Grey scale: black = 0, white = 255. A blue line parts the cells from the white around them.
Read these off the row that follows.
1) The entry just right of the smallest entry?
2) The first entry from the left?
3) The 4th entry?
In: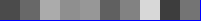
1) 116
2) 75
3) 143

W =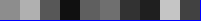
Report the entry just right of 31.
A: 197
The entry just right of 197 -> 65

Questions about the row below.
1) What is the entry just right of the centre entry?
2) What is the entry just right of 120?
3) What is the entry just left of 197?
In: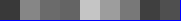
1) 157
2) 63
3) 100

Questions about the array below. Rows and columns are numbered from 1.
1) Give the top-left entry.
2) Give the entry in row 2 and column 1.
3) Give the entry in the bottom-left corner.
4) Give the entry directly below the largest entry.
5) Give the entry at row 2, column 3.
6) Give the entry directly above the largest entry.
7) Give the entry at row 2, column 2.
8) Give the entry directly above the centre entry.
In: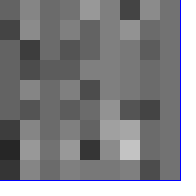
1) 99
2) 68
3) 53
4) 127
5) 107
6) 166
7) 139
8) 127

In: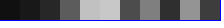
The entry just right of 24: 39
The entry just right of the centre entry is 76

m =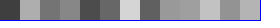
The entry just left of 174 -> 63
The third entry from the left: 116
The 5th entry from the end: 153
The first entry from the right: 180

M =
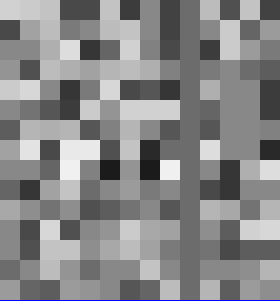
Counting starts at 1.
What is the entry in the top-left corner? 209
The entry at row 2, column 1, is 73
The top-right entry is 66
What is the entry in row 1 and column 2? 203
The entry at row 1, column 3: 195
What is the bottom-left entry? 155
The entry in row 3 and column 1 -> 136
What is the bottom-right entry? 142
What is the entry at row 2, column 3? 188
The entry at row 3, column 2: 136

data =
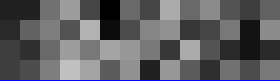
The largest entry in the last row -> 192
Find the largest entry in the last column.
139
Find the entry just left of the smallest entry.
70
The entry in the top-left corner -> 33
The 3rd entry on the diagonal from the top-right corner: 41
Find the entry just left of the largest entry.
126
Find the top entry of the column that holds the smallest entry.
0
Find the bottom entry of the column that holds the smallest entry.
91
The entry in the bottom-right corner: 120
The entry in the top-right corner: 98
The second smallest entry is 12
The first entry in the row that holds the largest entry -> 62
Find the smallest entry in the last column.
41
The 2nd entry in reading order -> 33

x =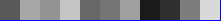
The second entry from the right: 125
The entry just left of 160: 117
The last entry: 217

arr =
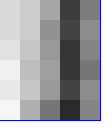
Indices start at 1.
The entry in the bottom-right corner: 132
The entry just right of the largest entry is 175
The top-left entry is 218
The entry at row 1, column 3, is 167
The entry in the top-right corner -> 124
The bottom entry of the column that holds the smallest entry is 42
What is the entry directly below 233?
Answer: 246
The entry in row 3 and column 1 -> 225
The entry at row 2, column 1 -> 218

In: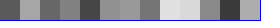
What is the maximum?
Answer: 225
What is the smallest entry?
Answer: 58
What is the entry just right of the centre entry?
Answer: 117

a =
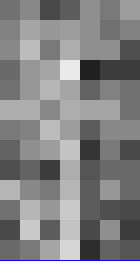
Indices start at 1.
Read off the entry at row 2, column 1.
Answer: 129
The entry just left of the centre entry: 188
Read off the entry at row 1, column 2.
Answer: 136
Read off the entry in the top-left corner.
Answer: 113
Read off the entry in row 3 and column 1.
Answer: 136
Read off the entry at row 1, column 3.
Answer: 73
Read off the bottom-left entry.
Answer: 106
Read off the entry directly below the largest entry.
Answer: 165
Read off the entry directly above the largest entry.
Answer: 173
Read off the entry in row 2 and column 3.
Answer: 151
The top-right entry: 157
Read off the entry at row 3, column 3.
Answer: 121
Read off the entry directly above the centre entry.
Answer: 173
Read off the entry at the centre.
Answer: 157
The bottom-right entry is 85
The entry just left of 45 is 214
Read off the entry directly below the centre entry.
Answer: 195
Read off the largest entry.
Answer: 233
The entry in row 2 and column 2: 165
